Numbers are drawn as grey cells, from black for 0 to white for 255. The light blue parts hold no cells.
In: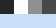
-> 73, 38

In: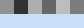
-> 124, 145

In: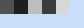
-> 216, 81

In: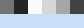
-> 67, 116

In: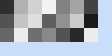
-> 67, 102

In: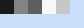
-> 198, 26

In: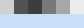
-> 235, 208

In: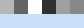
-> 136, 182

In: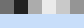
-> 149, 111
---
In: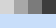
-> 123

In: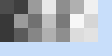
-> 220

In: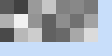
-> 168

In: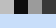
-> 155

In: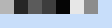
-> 231

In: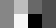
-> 2
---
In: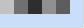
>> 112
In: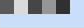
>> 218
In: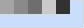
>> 138
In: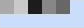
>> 201
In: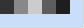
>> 136
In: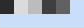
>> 219
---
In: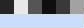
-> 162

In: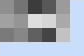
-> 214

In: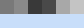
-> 168

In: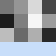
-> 217

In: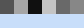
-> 165

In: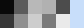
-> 205
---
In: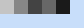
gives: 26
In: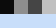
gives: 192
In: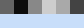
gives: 67
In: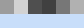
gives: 177
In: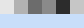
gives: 198
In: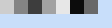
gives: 104
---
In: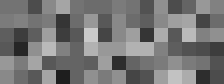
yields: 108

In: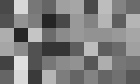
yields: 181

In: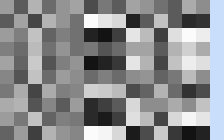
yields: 50

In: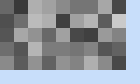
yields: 202

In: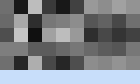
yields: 111

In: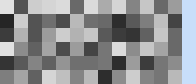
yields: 68

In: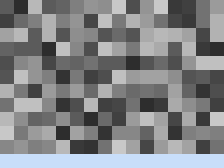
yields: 178

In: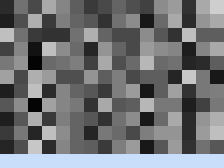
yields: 169
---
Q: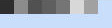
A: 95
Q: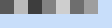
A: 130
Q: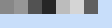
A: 38
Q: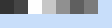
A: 199
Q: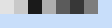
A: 174
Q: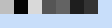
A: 85
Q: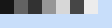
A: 150
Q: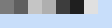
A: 175
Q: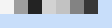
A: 210
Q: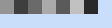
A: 170
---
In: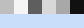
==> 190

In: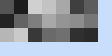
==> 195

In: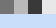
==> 115

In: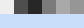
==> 150

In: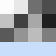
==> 194

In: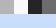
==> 108

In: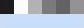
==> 147

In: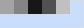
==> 132

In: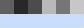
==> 118
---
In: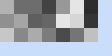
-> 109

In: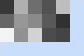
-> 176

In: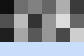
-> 110

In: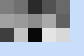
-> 112

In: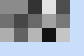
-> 139

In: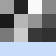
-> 34
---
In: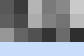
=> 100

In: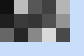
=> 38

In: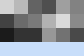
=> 51

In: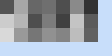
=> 153

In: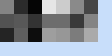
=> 95

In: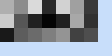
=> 93

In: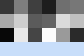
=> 232

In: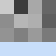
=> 128

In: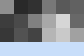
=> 82

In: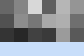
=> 39
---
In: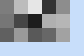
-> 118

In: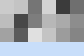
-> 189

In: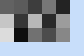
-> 198

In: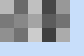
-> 121

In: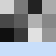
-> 72

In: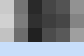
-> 209

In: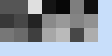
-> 56
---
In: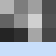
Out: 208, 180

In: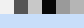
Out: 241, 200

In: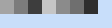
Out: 197, 164

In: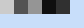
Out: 203, 149

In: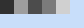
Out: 208, 157

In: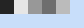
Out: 230, 187

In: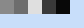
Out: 223, 137
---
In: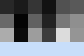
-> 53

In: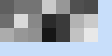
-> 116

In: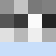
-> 121

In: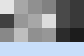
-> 144

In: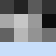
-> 90

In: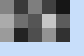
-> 126

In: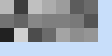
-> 192

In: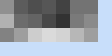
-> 78

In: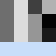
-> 63
